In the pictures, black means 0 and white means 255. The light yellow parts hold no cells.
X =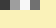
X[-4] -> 58
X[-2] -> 247
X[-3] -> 158

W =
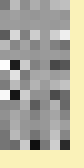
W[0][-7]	119
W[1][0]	153
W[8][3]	179
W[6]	[253, 28, 203, 129, 149, 72, 86]
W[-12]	[91, 215, 128, 205, 157, 207, 238]
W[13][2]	152
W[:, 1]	[187, 160, 156, 215, 135, 157, 28, 225, 186, 21, 138, 167, 172, 184, 107]
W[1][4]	155
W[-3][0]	133
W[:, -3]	[154, 155, 155, 157, 156, 154, 149, 170, 156, 147, 140, 153, 152, 148, 121]
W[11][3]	130
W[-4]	[145, 167, 154, 130, 153, 165, 133]
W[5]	[153, 157, 154, 151, 154, 156, 152]
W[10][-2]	178
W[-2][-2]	192
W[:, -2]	[185, 156, 153, 207, 129, 156, 72, 156, 180, 75, 178, 165, 175, 192, 206]
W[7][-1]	160
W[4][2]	163
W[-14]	[153, 160, 153, 150, 155, 156, 149]
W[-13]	[155, 156, 154, 157, 155, 153, 157]

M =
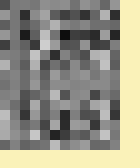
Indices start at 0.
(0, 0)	79
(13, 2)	125
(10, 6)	155
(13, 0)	170
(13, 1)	144
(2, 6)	131
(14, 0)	101
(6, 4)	71
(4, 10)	67
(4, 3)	57
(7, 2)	107
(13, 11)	120
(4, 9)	61
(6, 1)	121
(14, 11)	129
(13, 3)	198
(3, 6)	13
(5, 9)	178
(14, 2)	99
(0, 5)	138
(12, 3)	121
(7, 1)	131
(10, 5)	142
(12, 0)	172
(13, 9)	134
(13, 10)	194
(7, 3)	139
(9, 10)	124
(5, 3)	194
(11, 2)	53
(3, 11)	37
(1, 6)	63
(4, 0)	62
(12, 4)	69
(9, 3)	100
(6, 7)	137

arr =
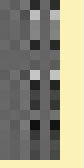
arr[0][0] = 105
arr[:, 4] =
[104, 97, 100, 100, 103, 100, 102, 96, 103, 103, 103, 101, 104, 103, 101, 101]
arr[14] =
[103, 98, 107, 79, 101, 79]
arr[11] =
[100, 103, 97, 114, 101, 114]
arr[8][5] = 35
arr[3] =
[99, 104, 94, 133, 100, 131]
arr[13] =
[104, 96, 112, 55, 103, 57]
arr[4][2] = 116
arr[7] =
[95, 111, 78, 198, 96, 195]
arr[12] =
[107, 91, 121, 16, 104, 19]
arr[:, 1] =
[94, 110, 104, 104, 94, 101, 100, 111, 94, 97, 95, 103, 91, 96, 98, 97]
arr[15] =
[102, 97, 108, 70, 101, 72]
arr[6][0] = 101
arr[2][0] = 100
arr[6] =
[101, 100, 103, 90, 102, 90]
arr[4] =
[105, 94, 116, 37, 103, 40]
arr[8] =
[105, 94, 117, 33, 103, 35]
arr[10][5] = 53
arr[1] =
[96, 110, 80, 189, 97, 186]

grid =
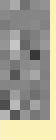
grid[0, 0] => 147
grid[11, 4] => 133
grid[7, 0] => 146
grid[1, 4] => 134
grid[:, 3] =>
[139, 134, 138, 127, 131, 55, 142, 167, 123, 112, 163, 119]
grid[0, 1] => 170
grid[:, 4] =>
[146, 134, 130, 143, 152, 130, 131, 128, 132, 128, 133, 133]
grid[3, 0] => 142
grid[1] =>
[136, 132, 133, 134, 134]
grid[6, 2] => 138
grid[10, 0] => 77
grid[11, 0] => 180
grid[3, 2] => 116
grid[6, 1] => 118
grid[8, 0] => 132

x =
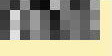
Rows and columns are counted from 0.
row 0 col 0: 91
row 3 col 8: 93
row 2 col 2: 100
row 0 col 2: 143
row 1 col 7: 111
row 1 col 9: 130
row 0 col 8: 71
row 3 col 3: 138
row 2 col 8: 95
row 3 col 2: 71
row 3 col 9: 106
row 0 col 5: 178
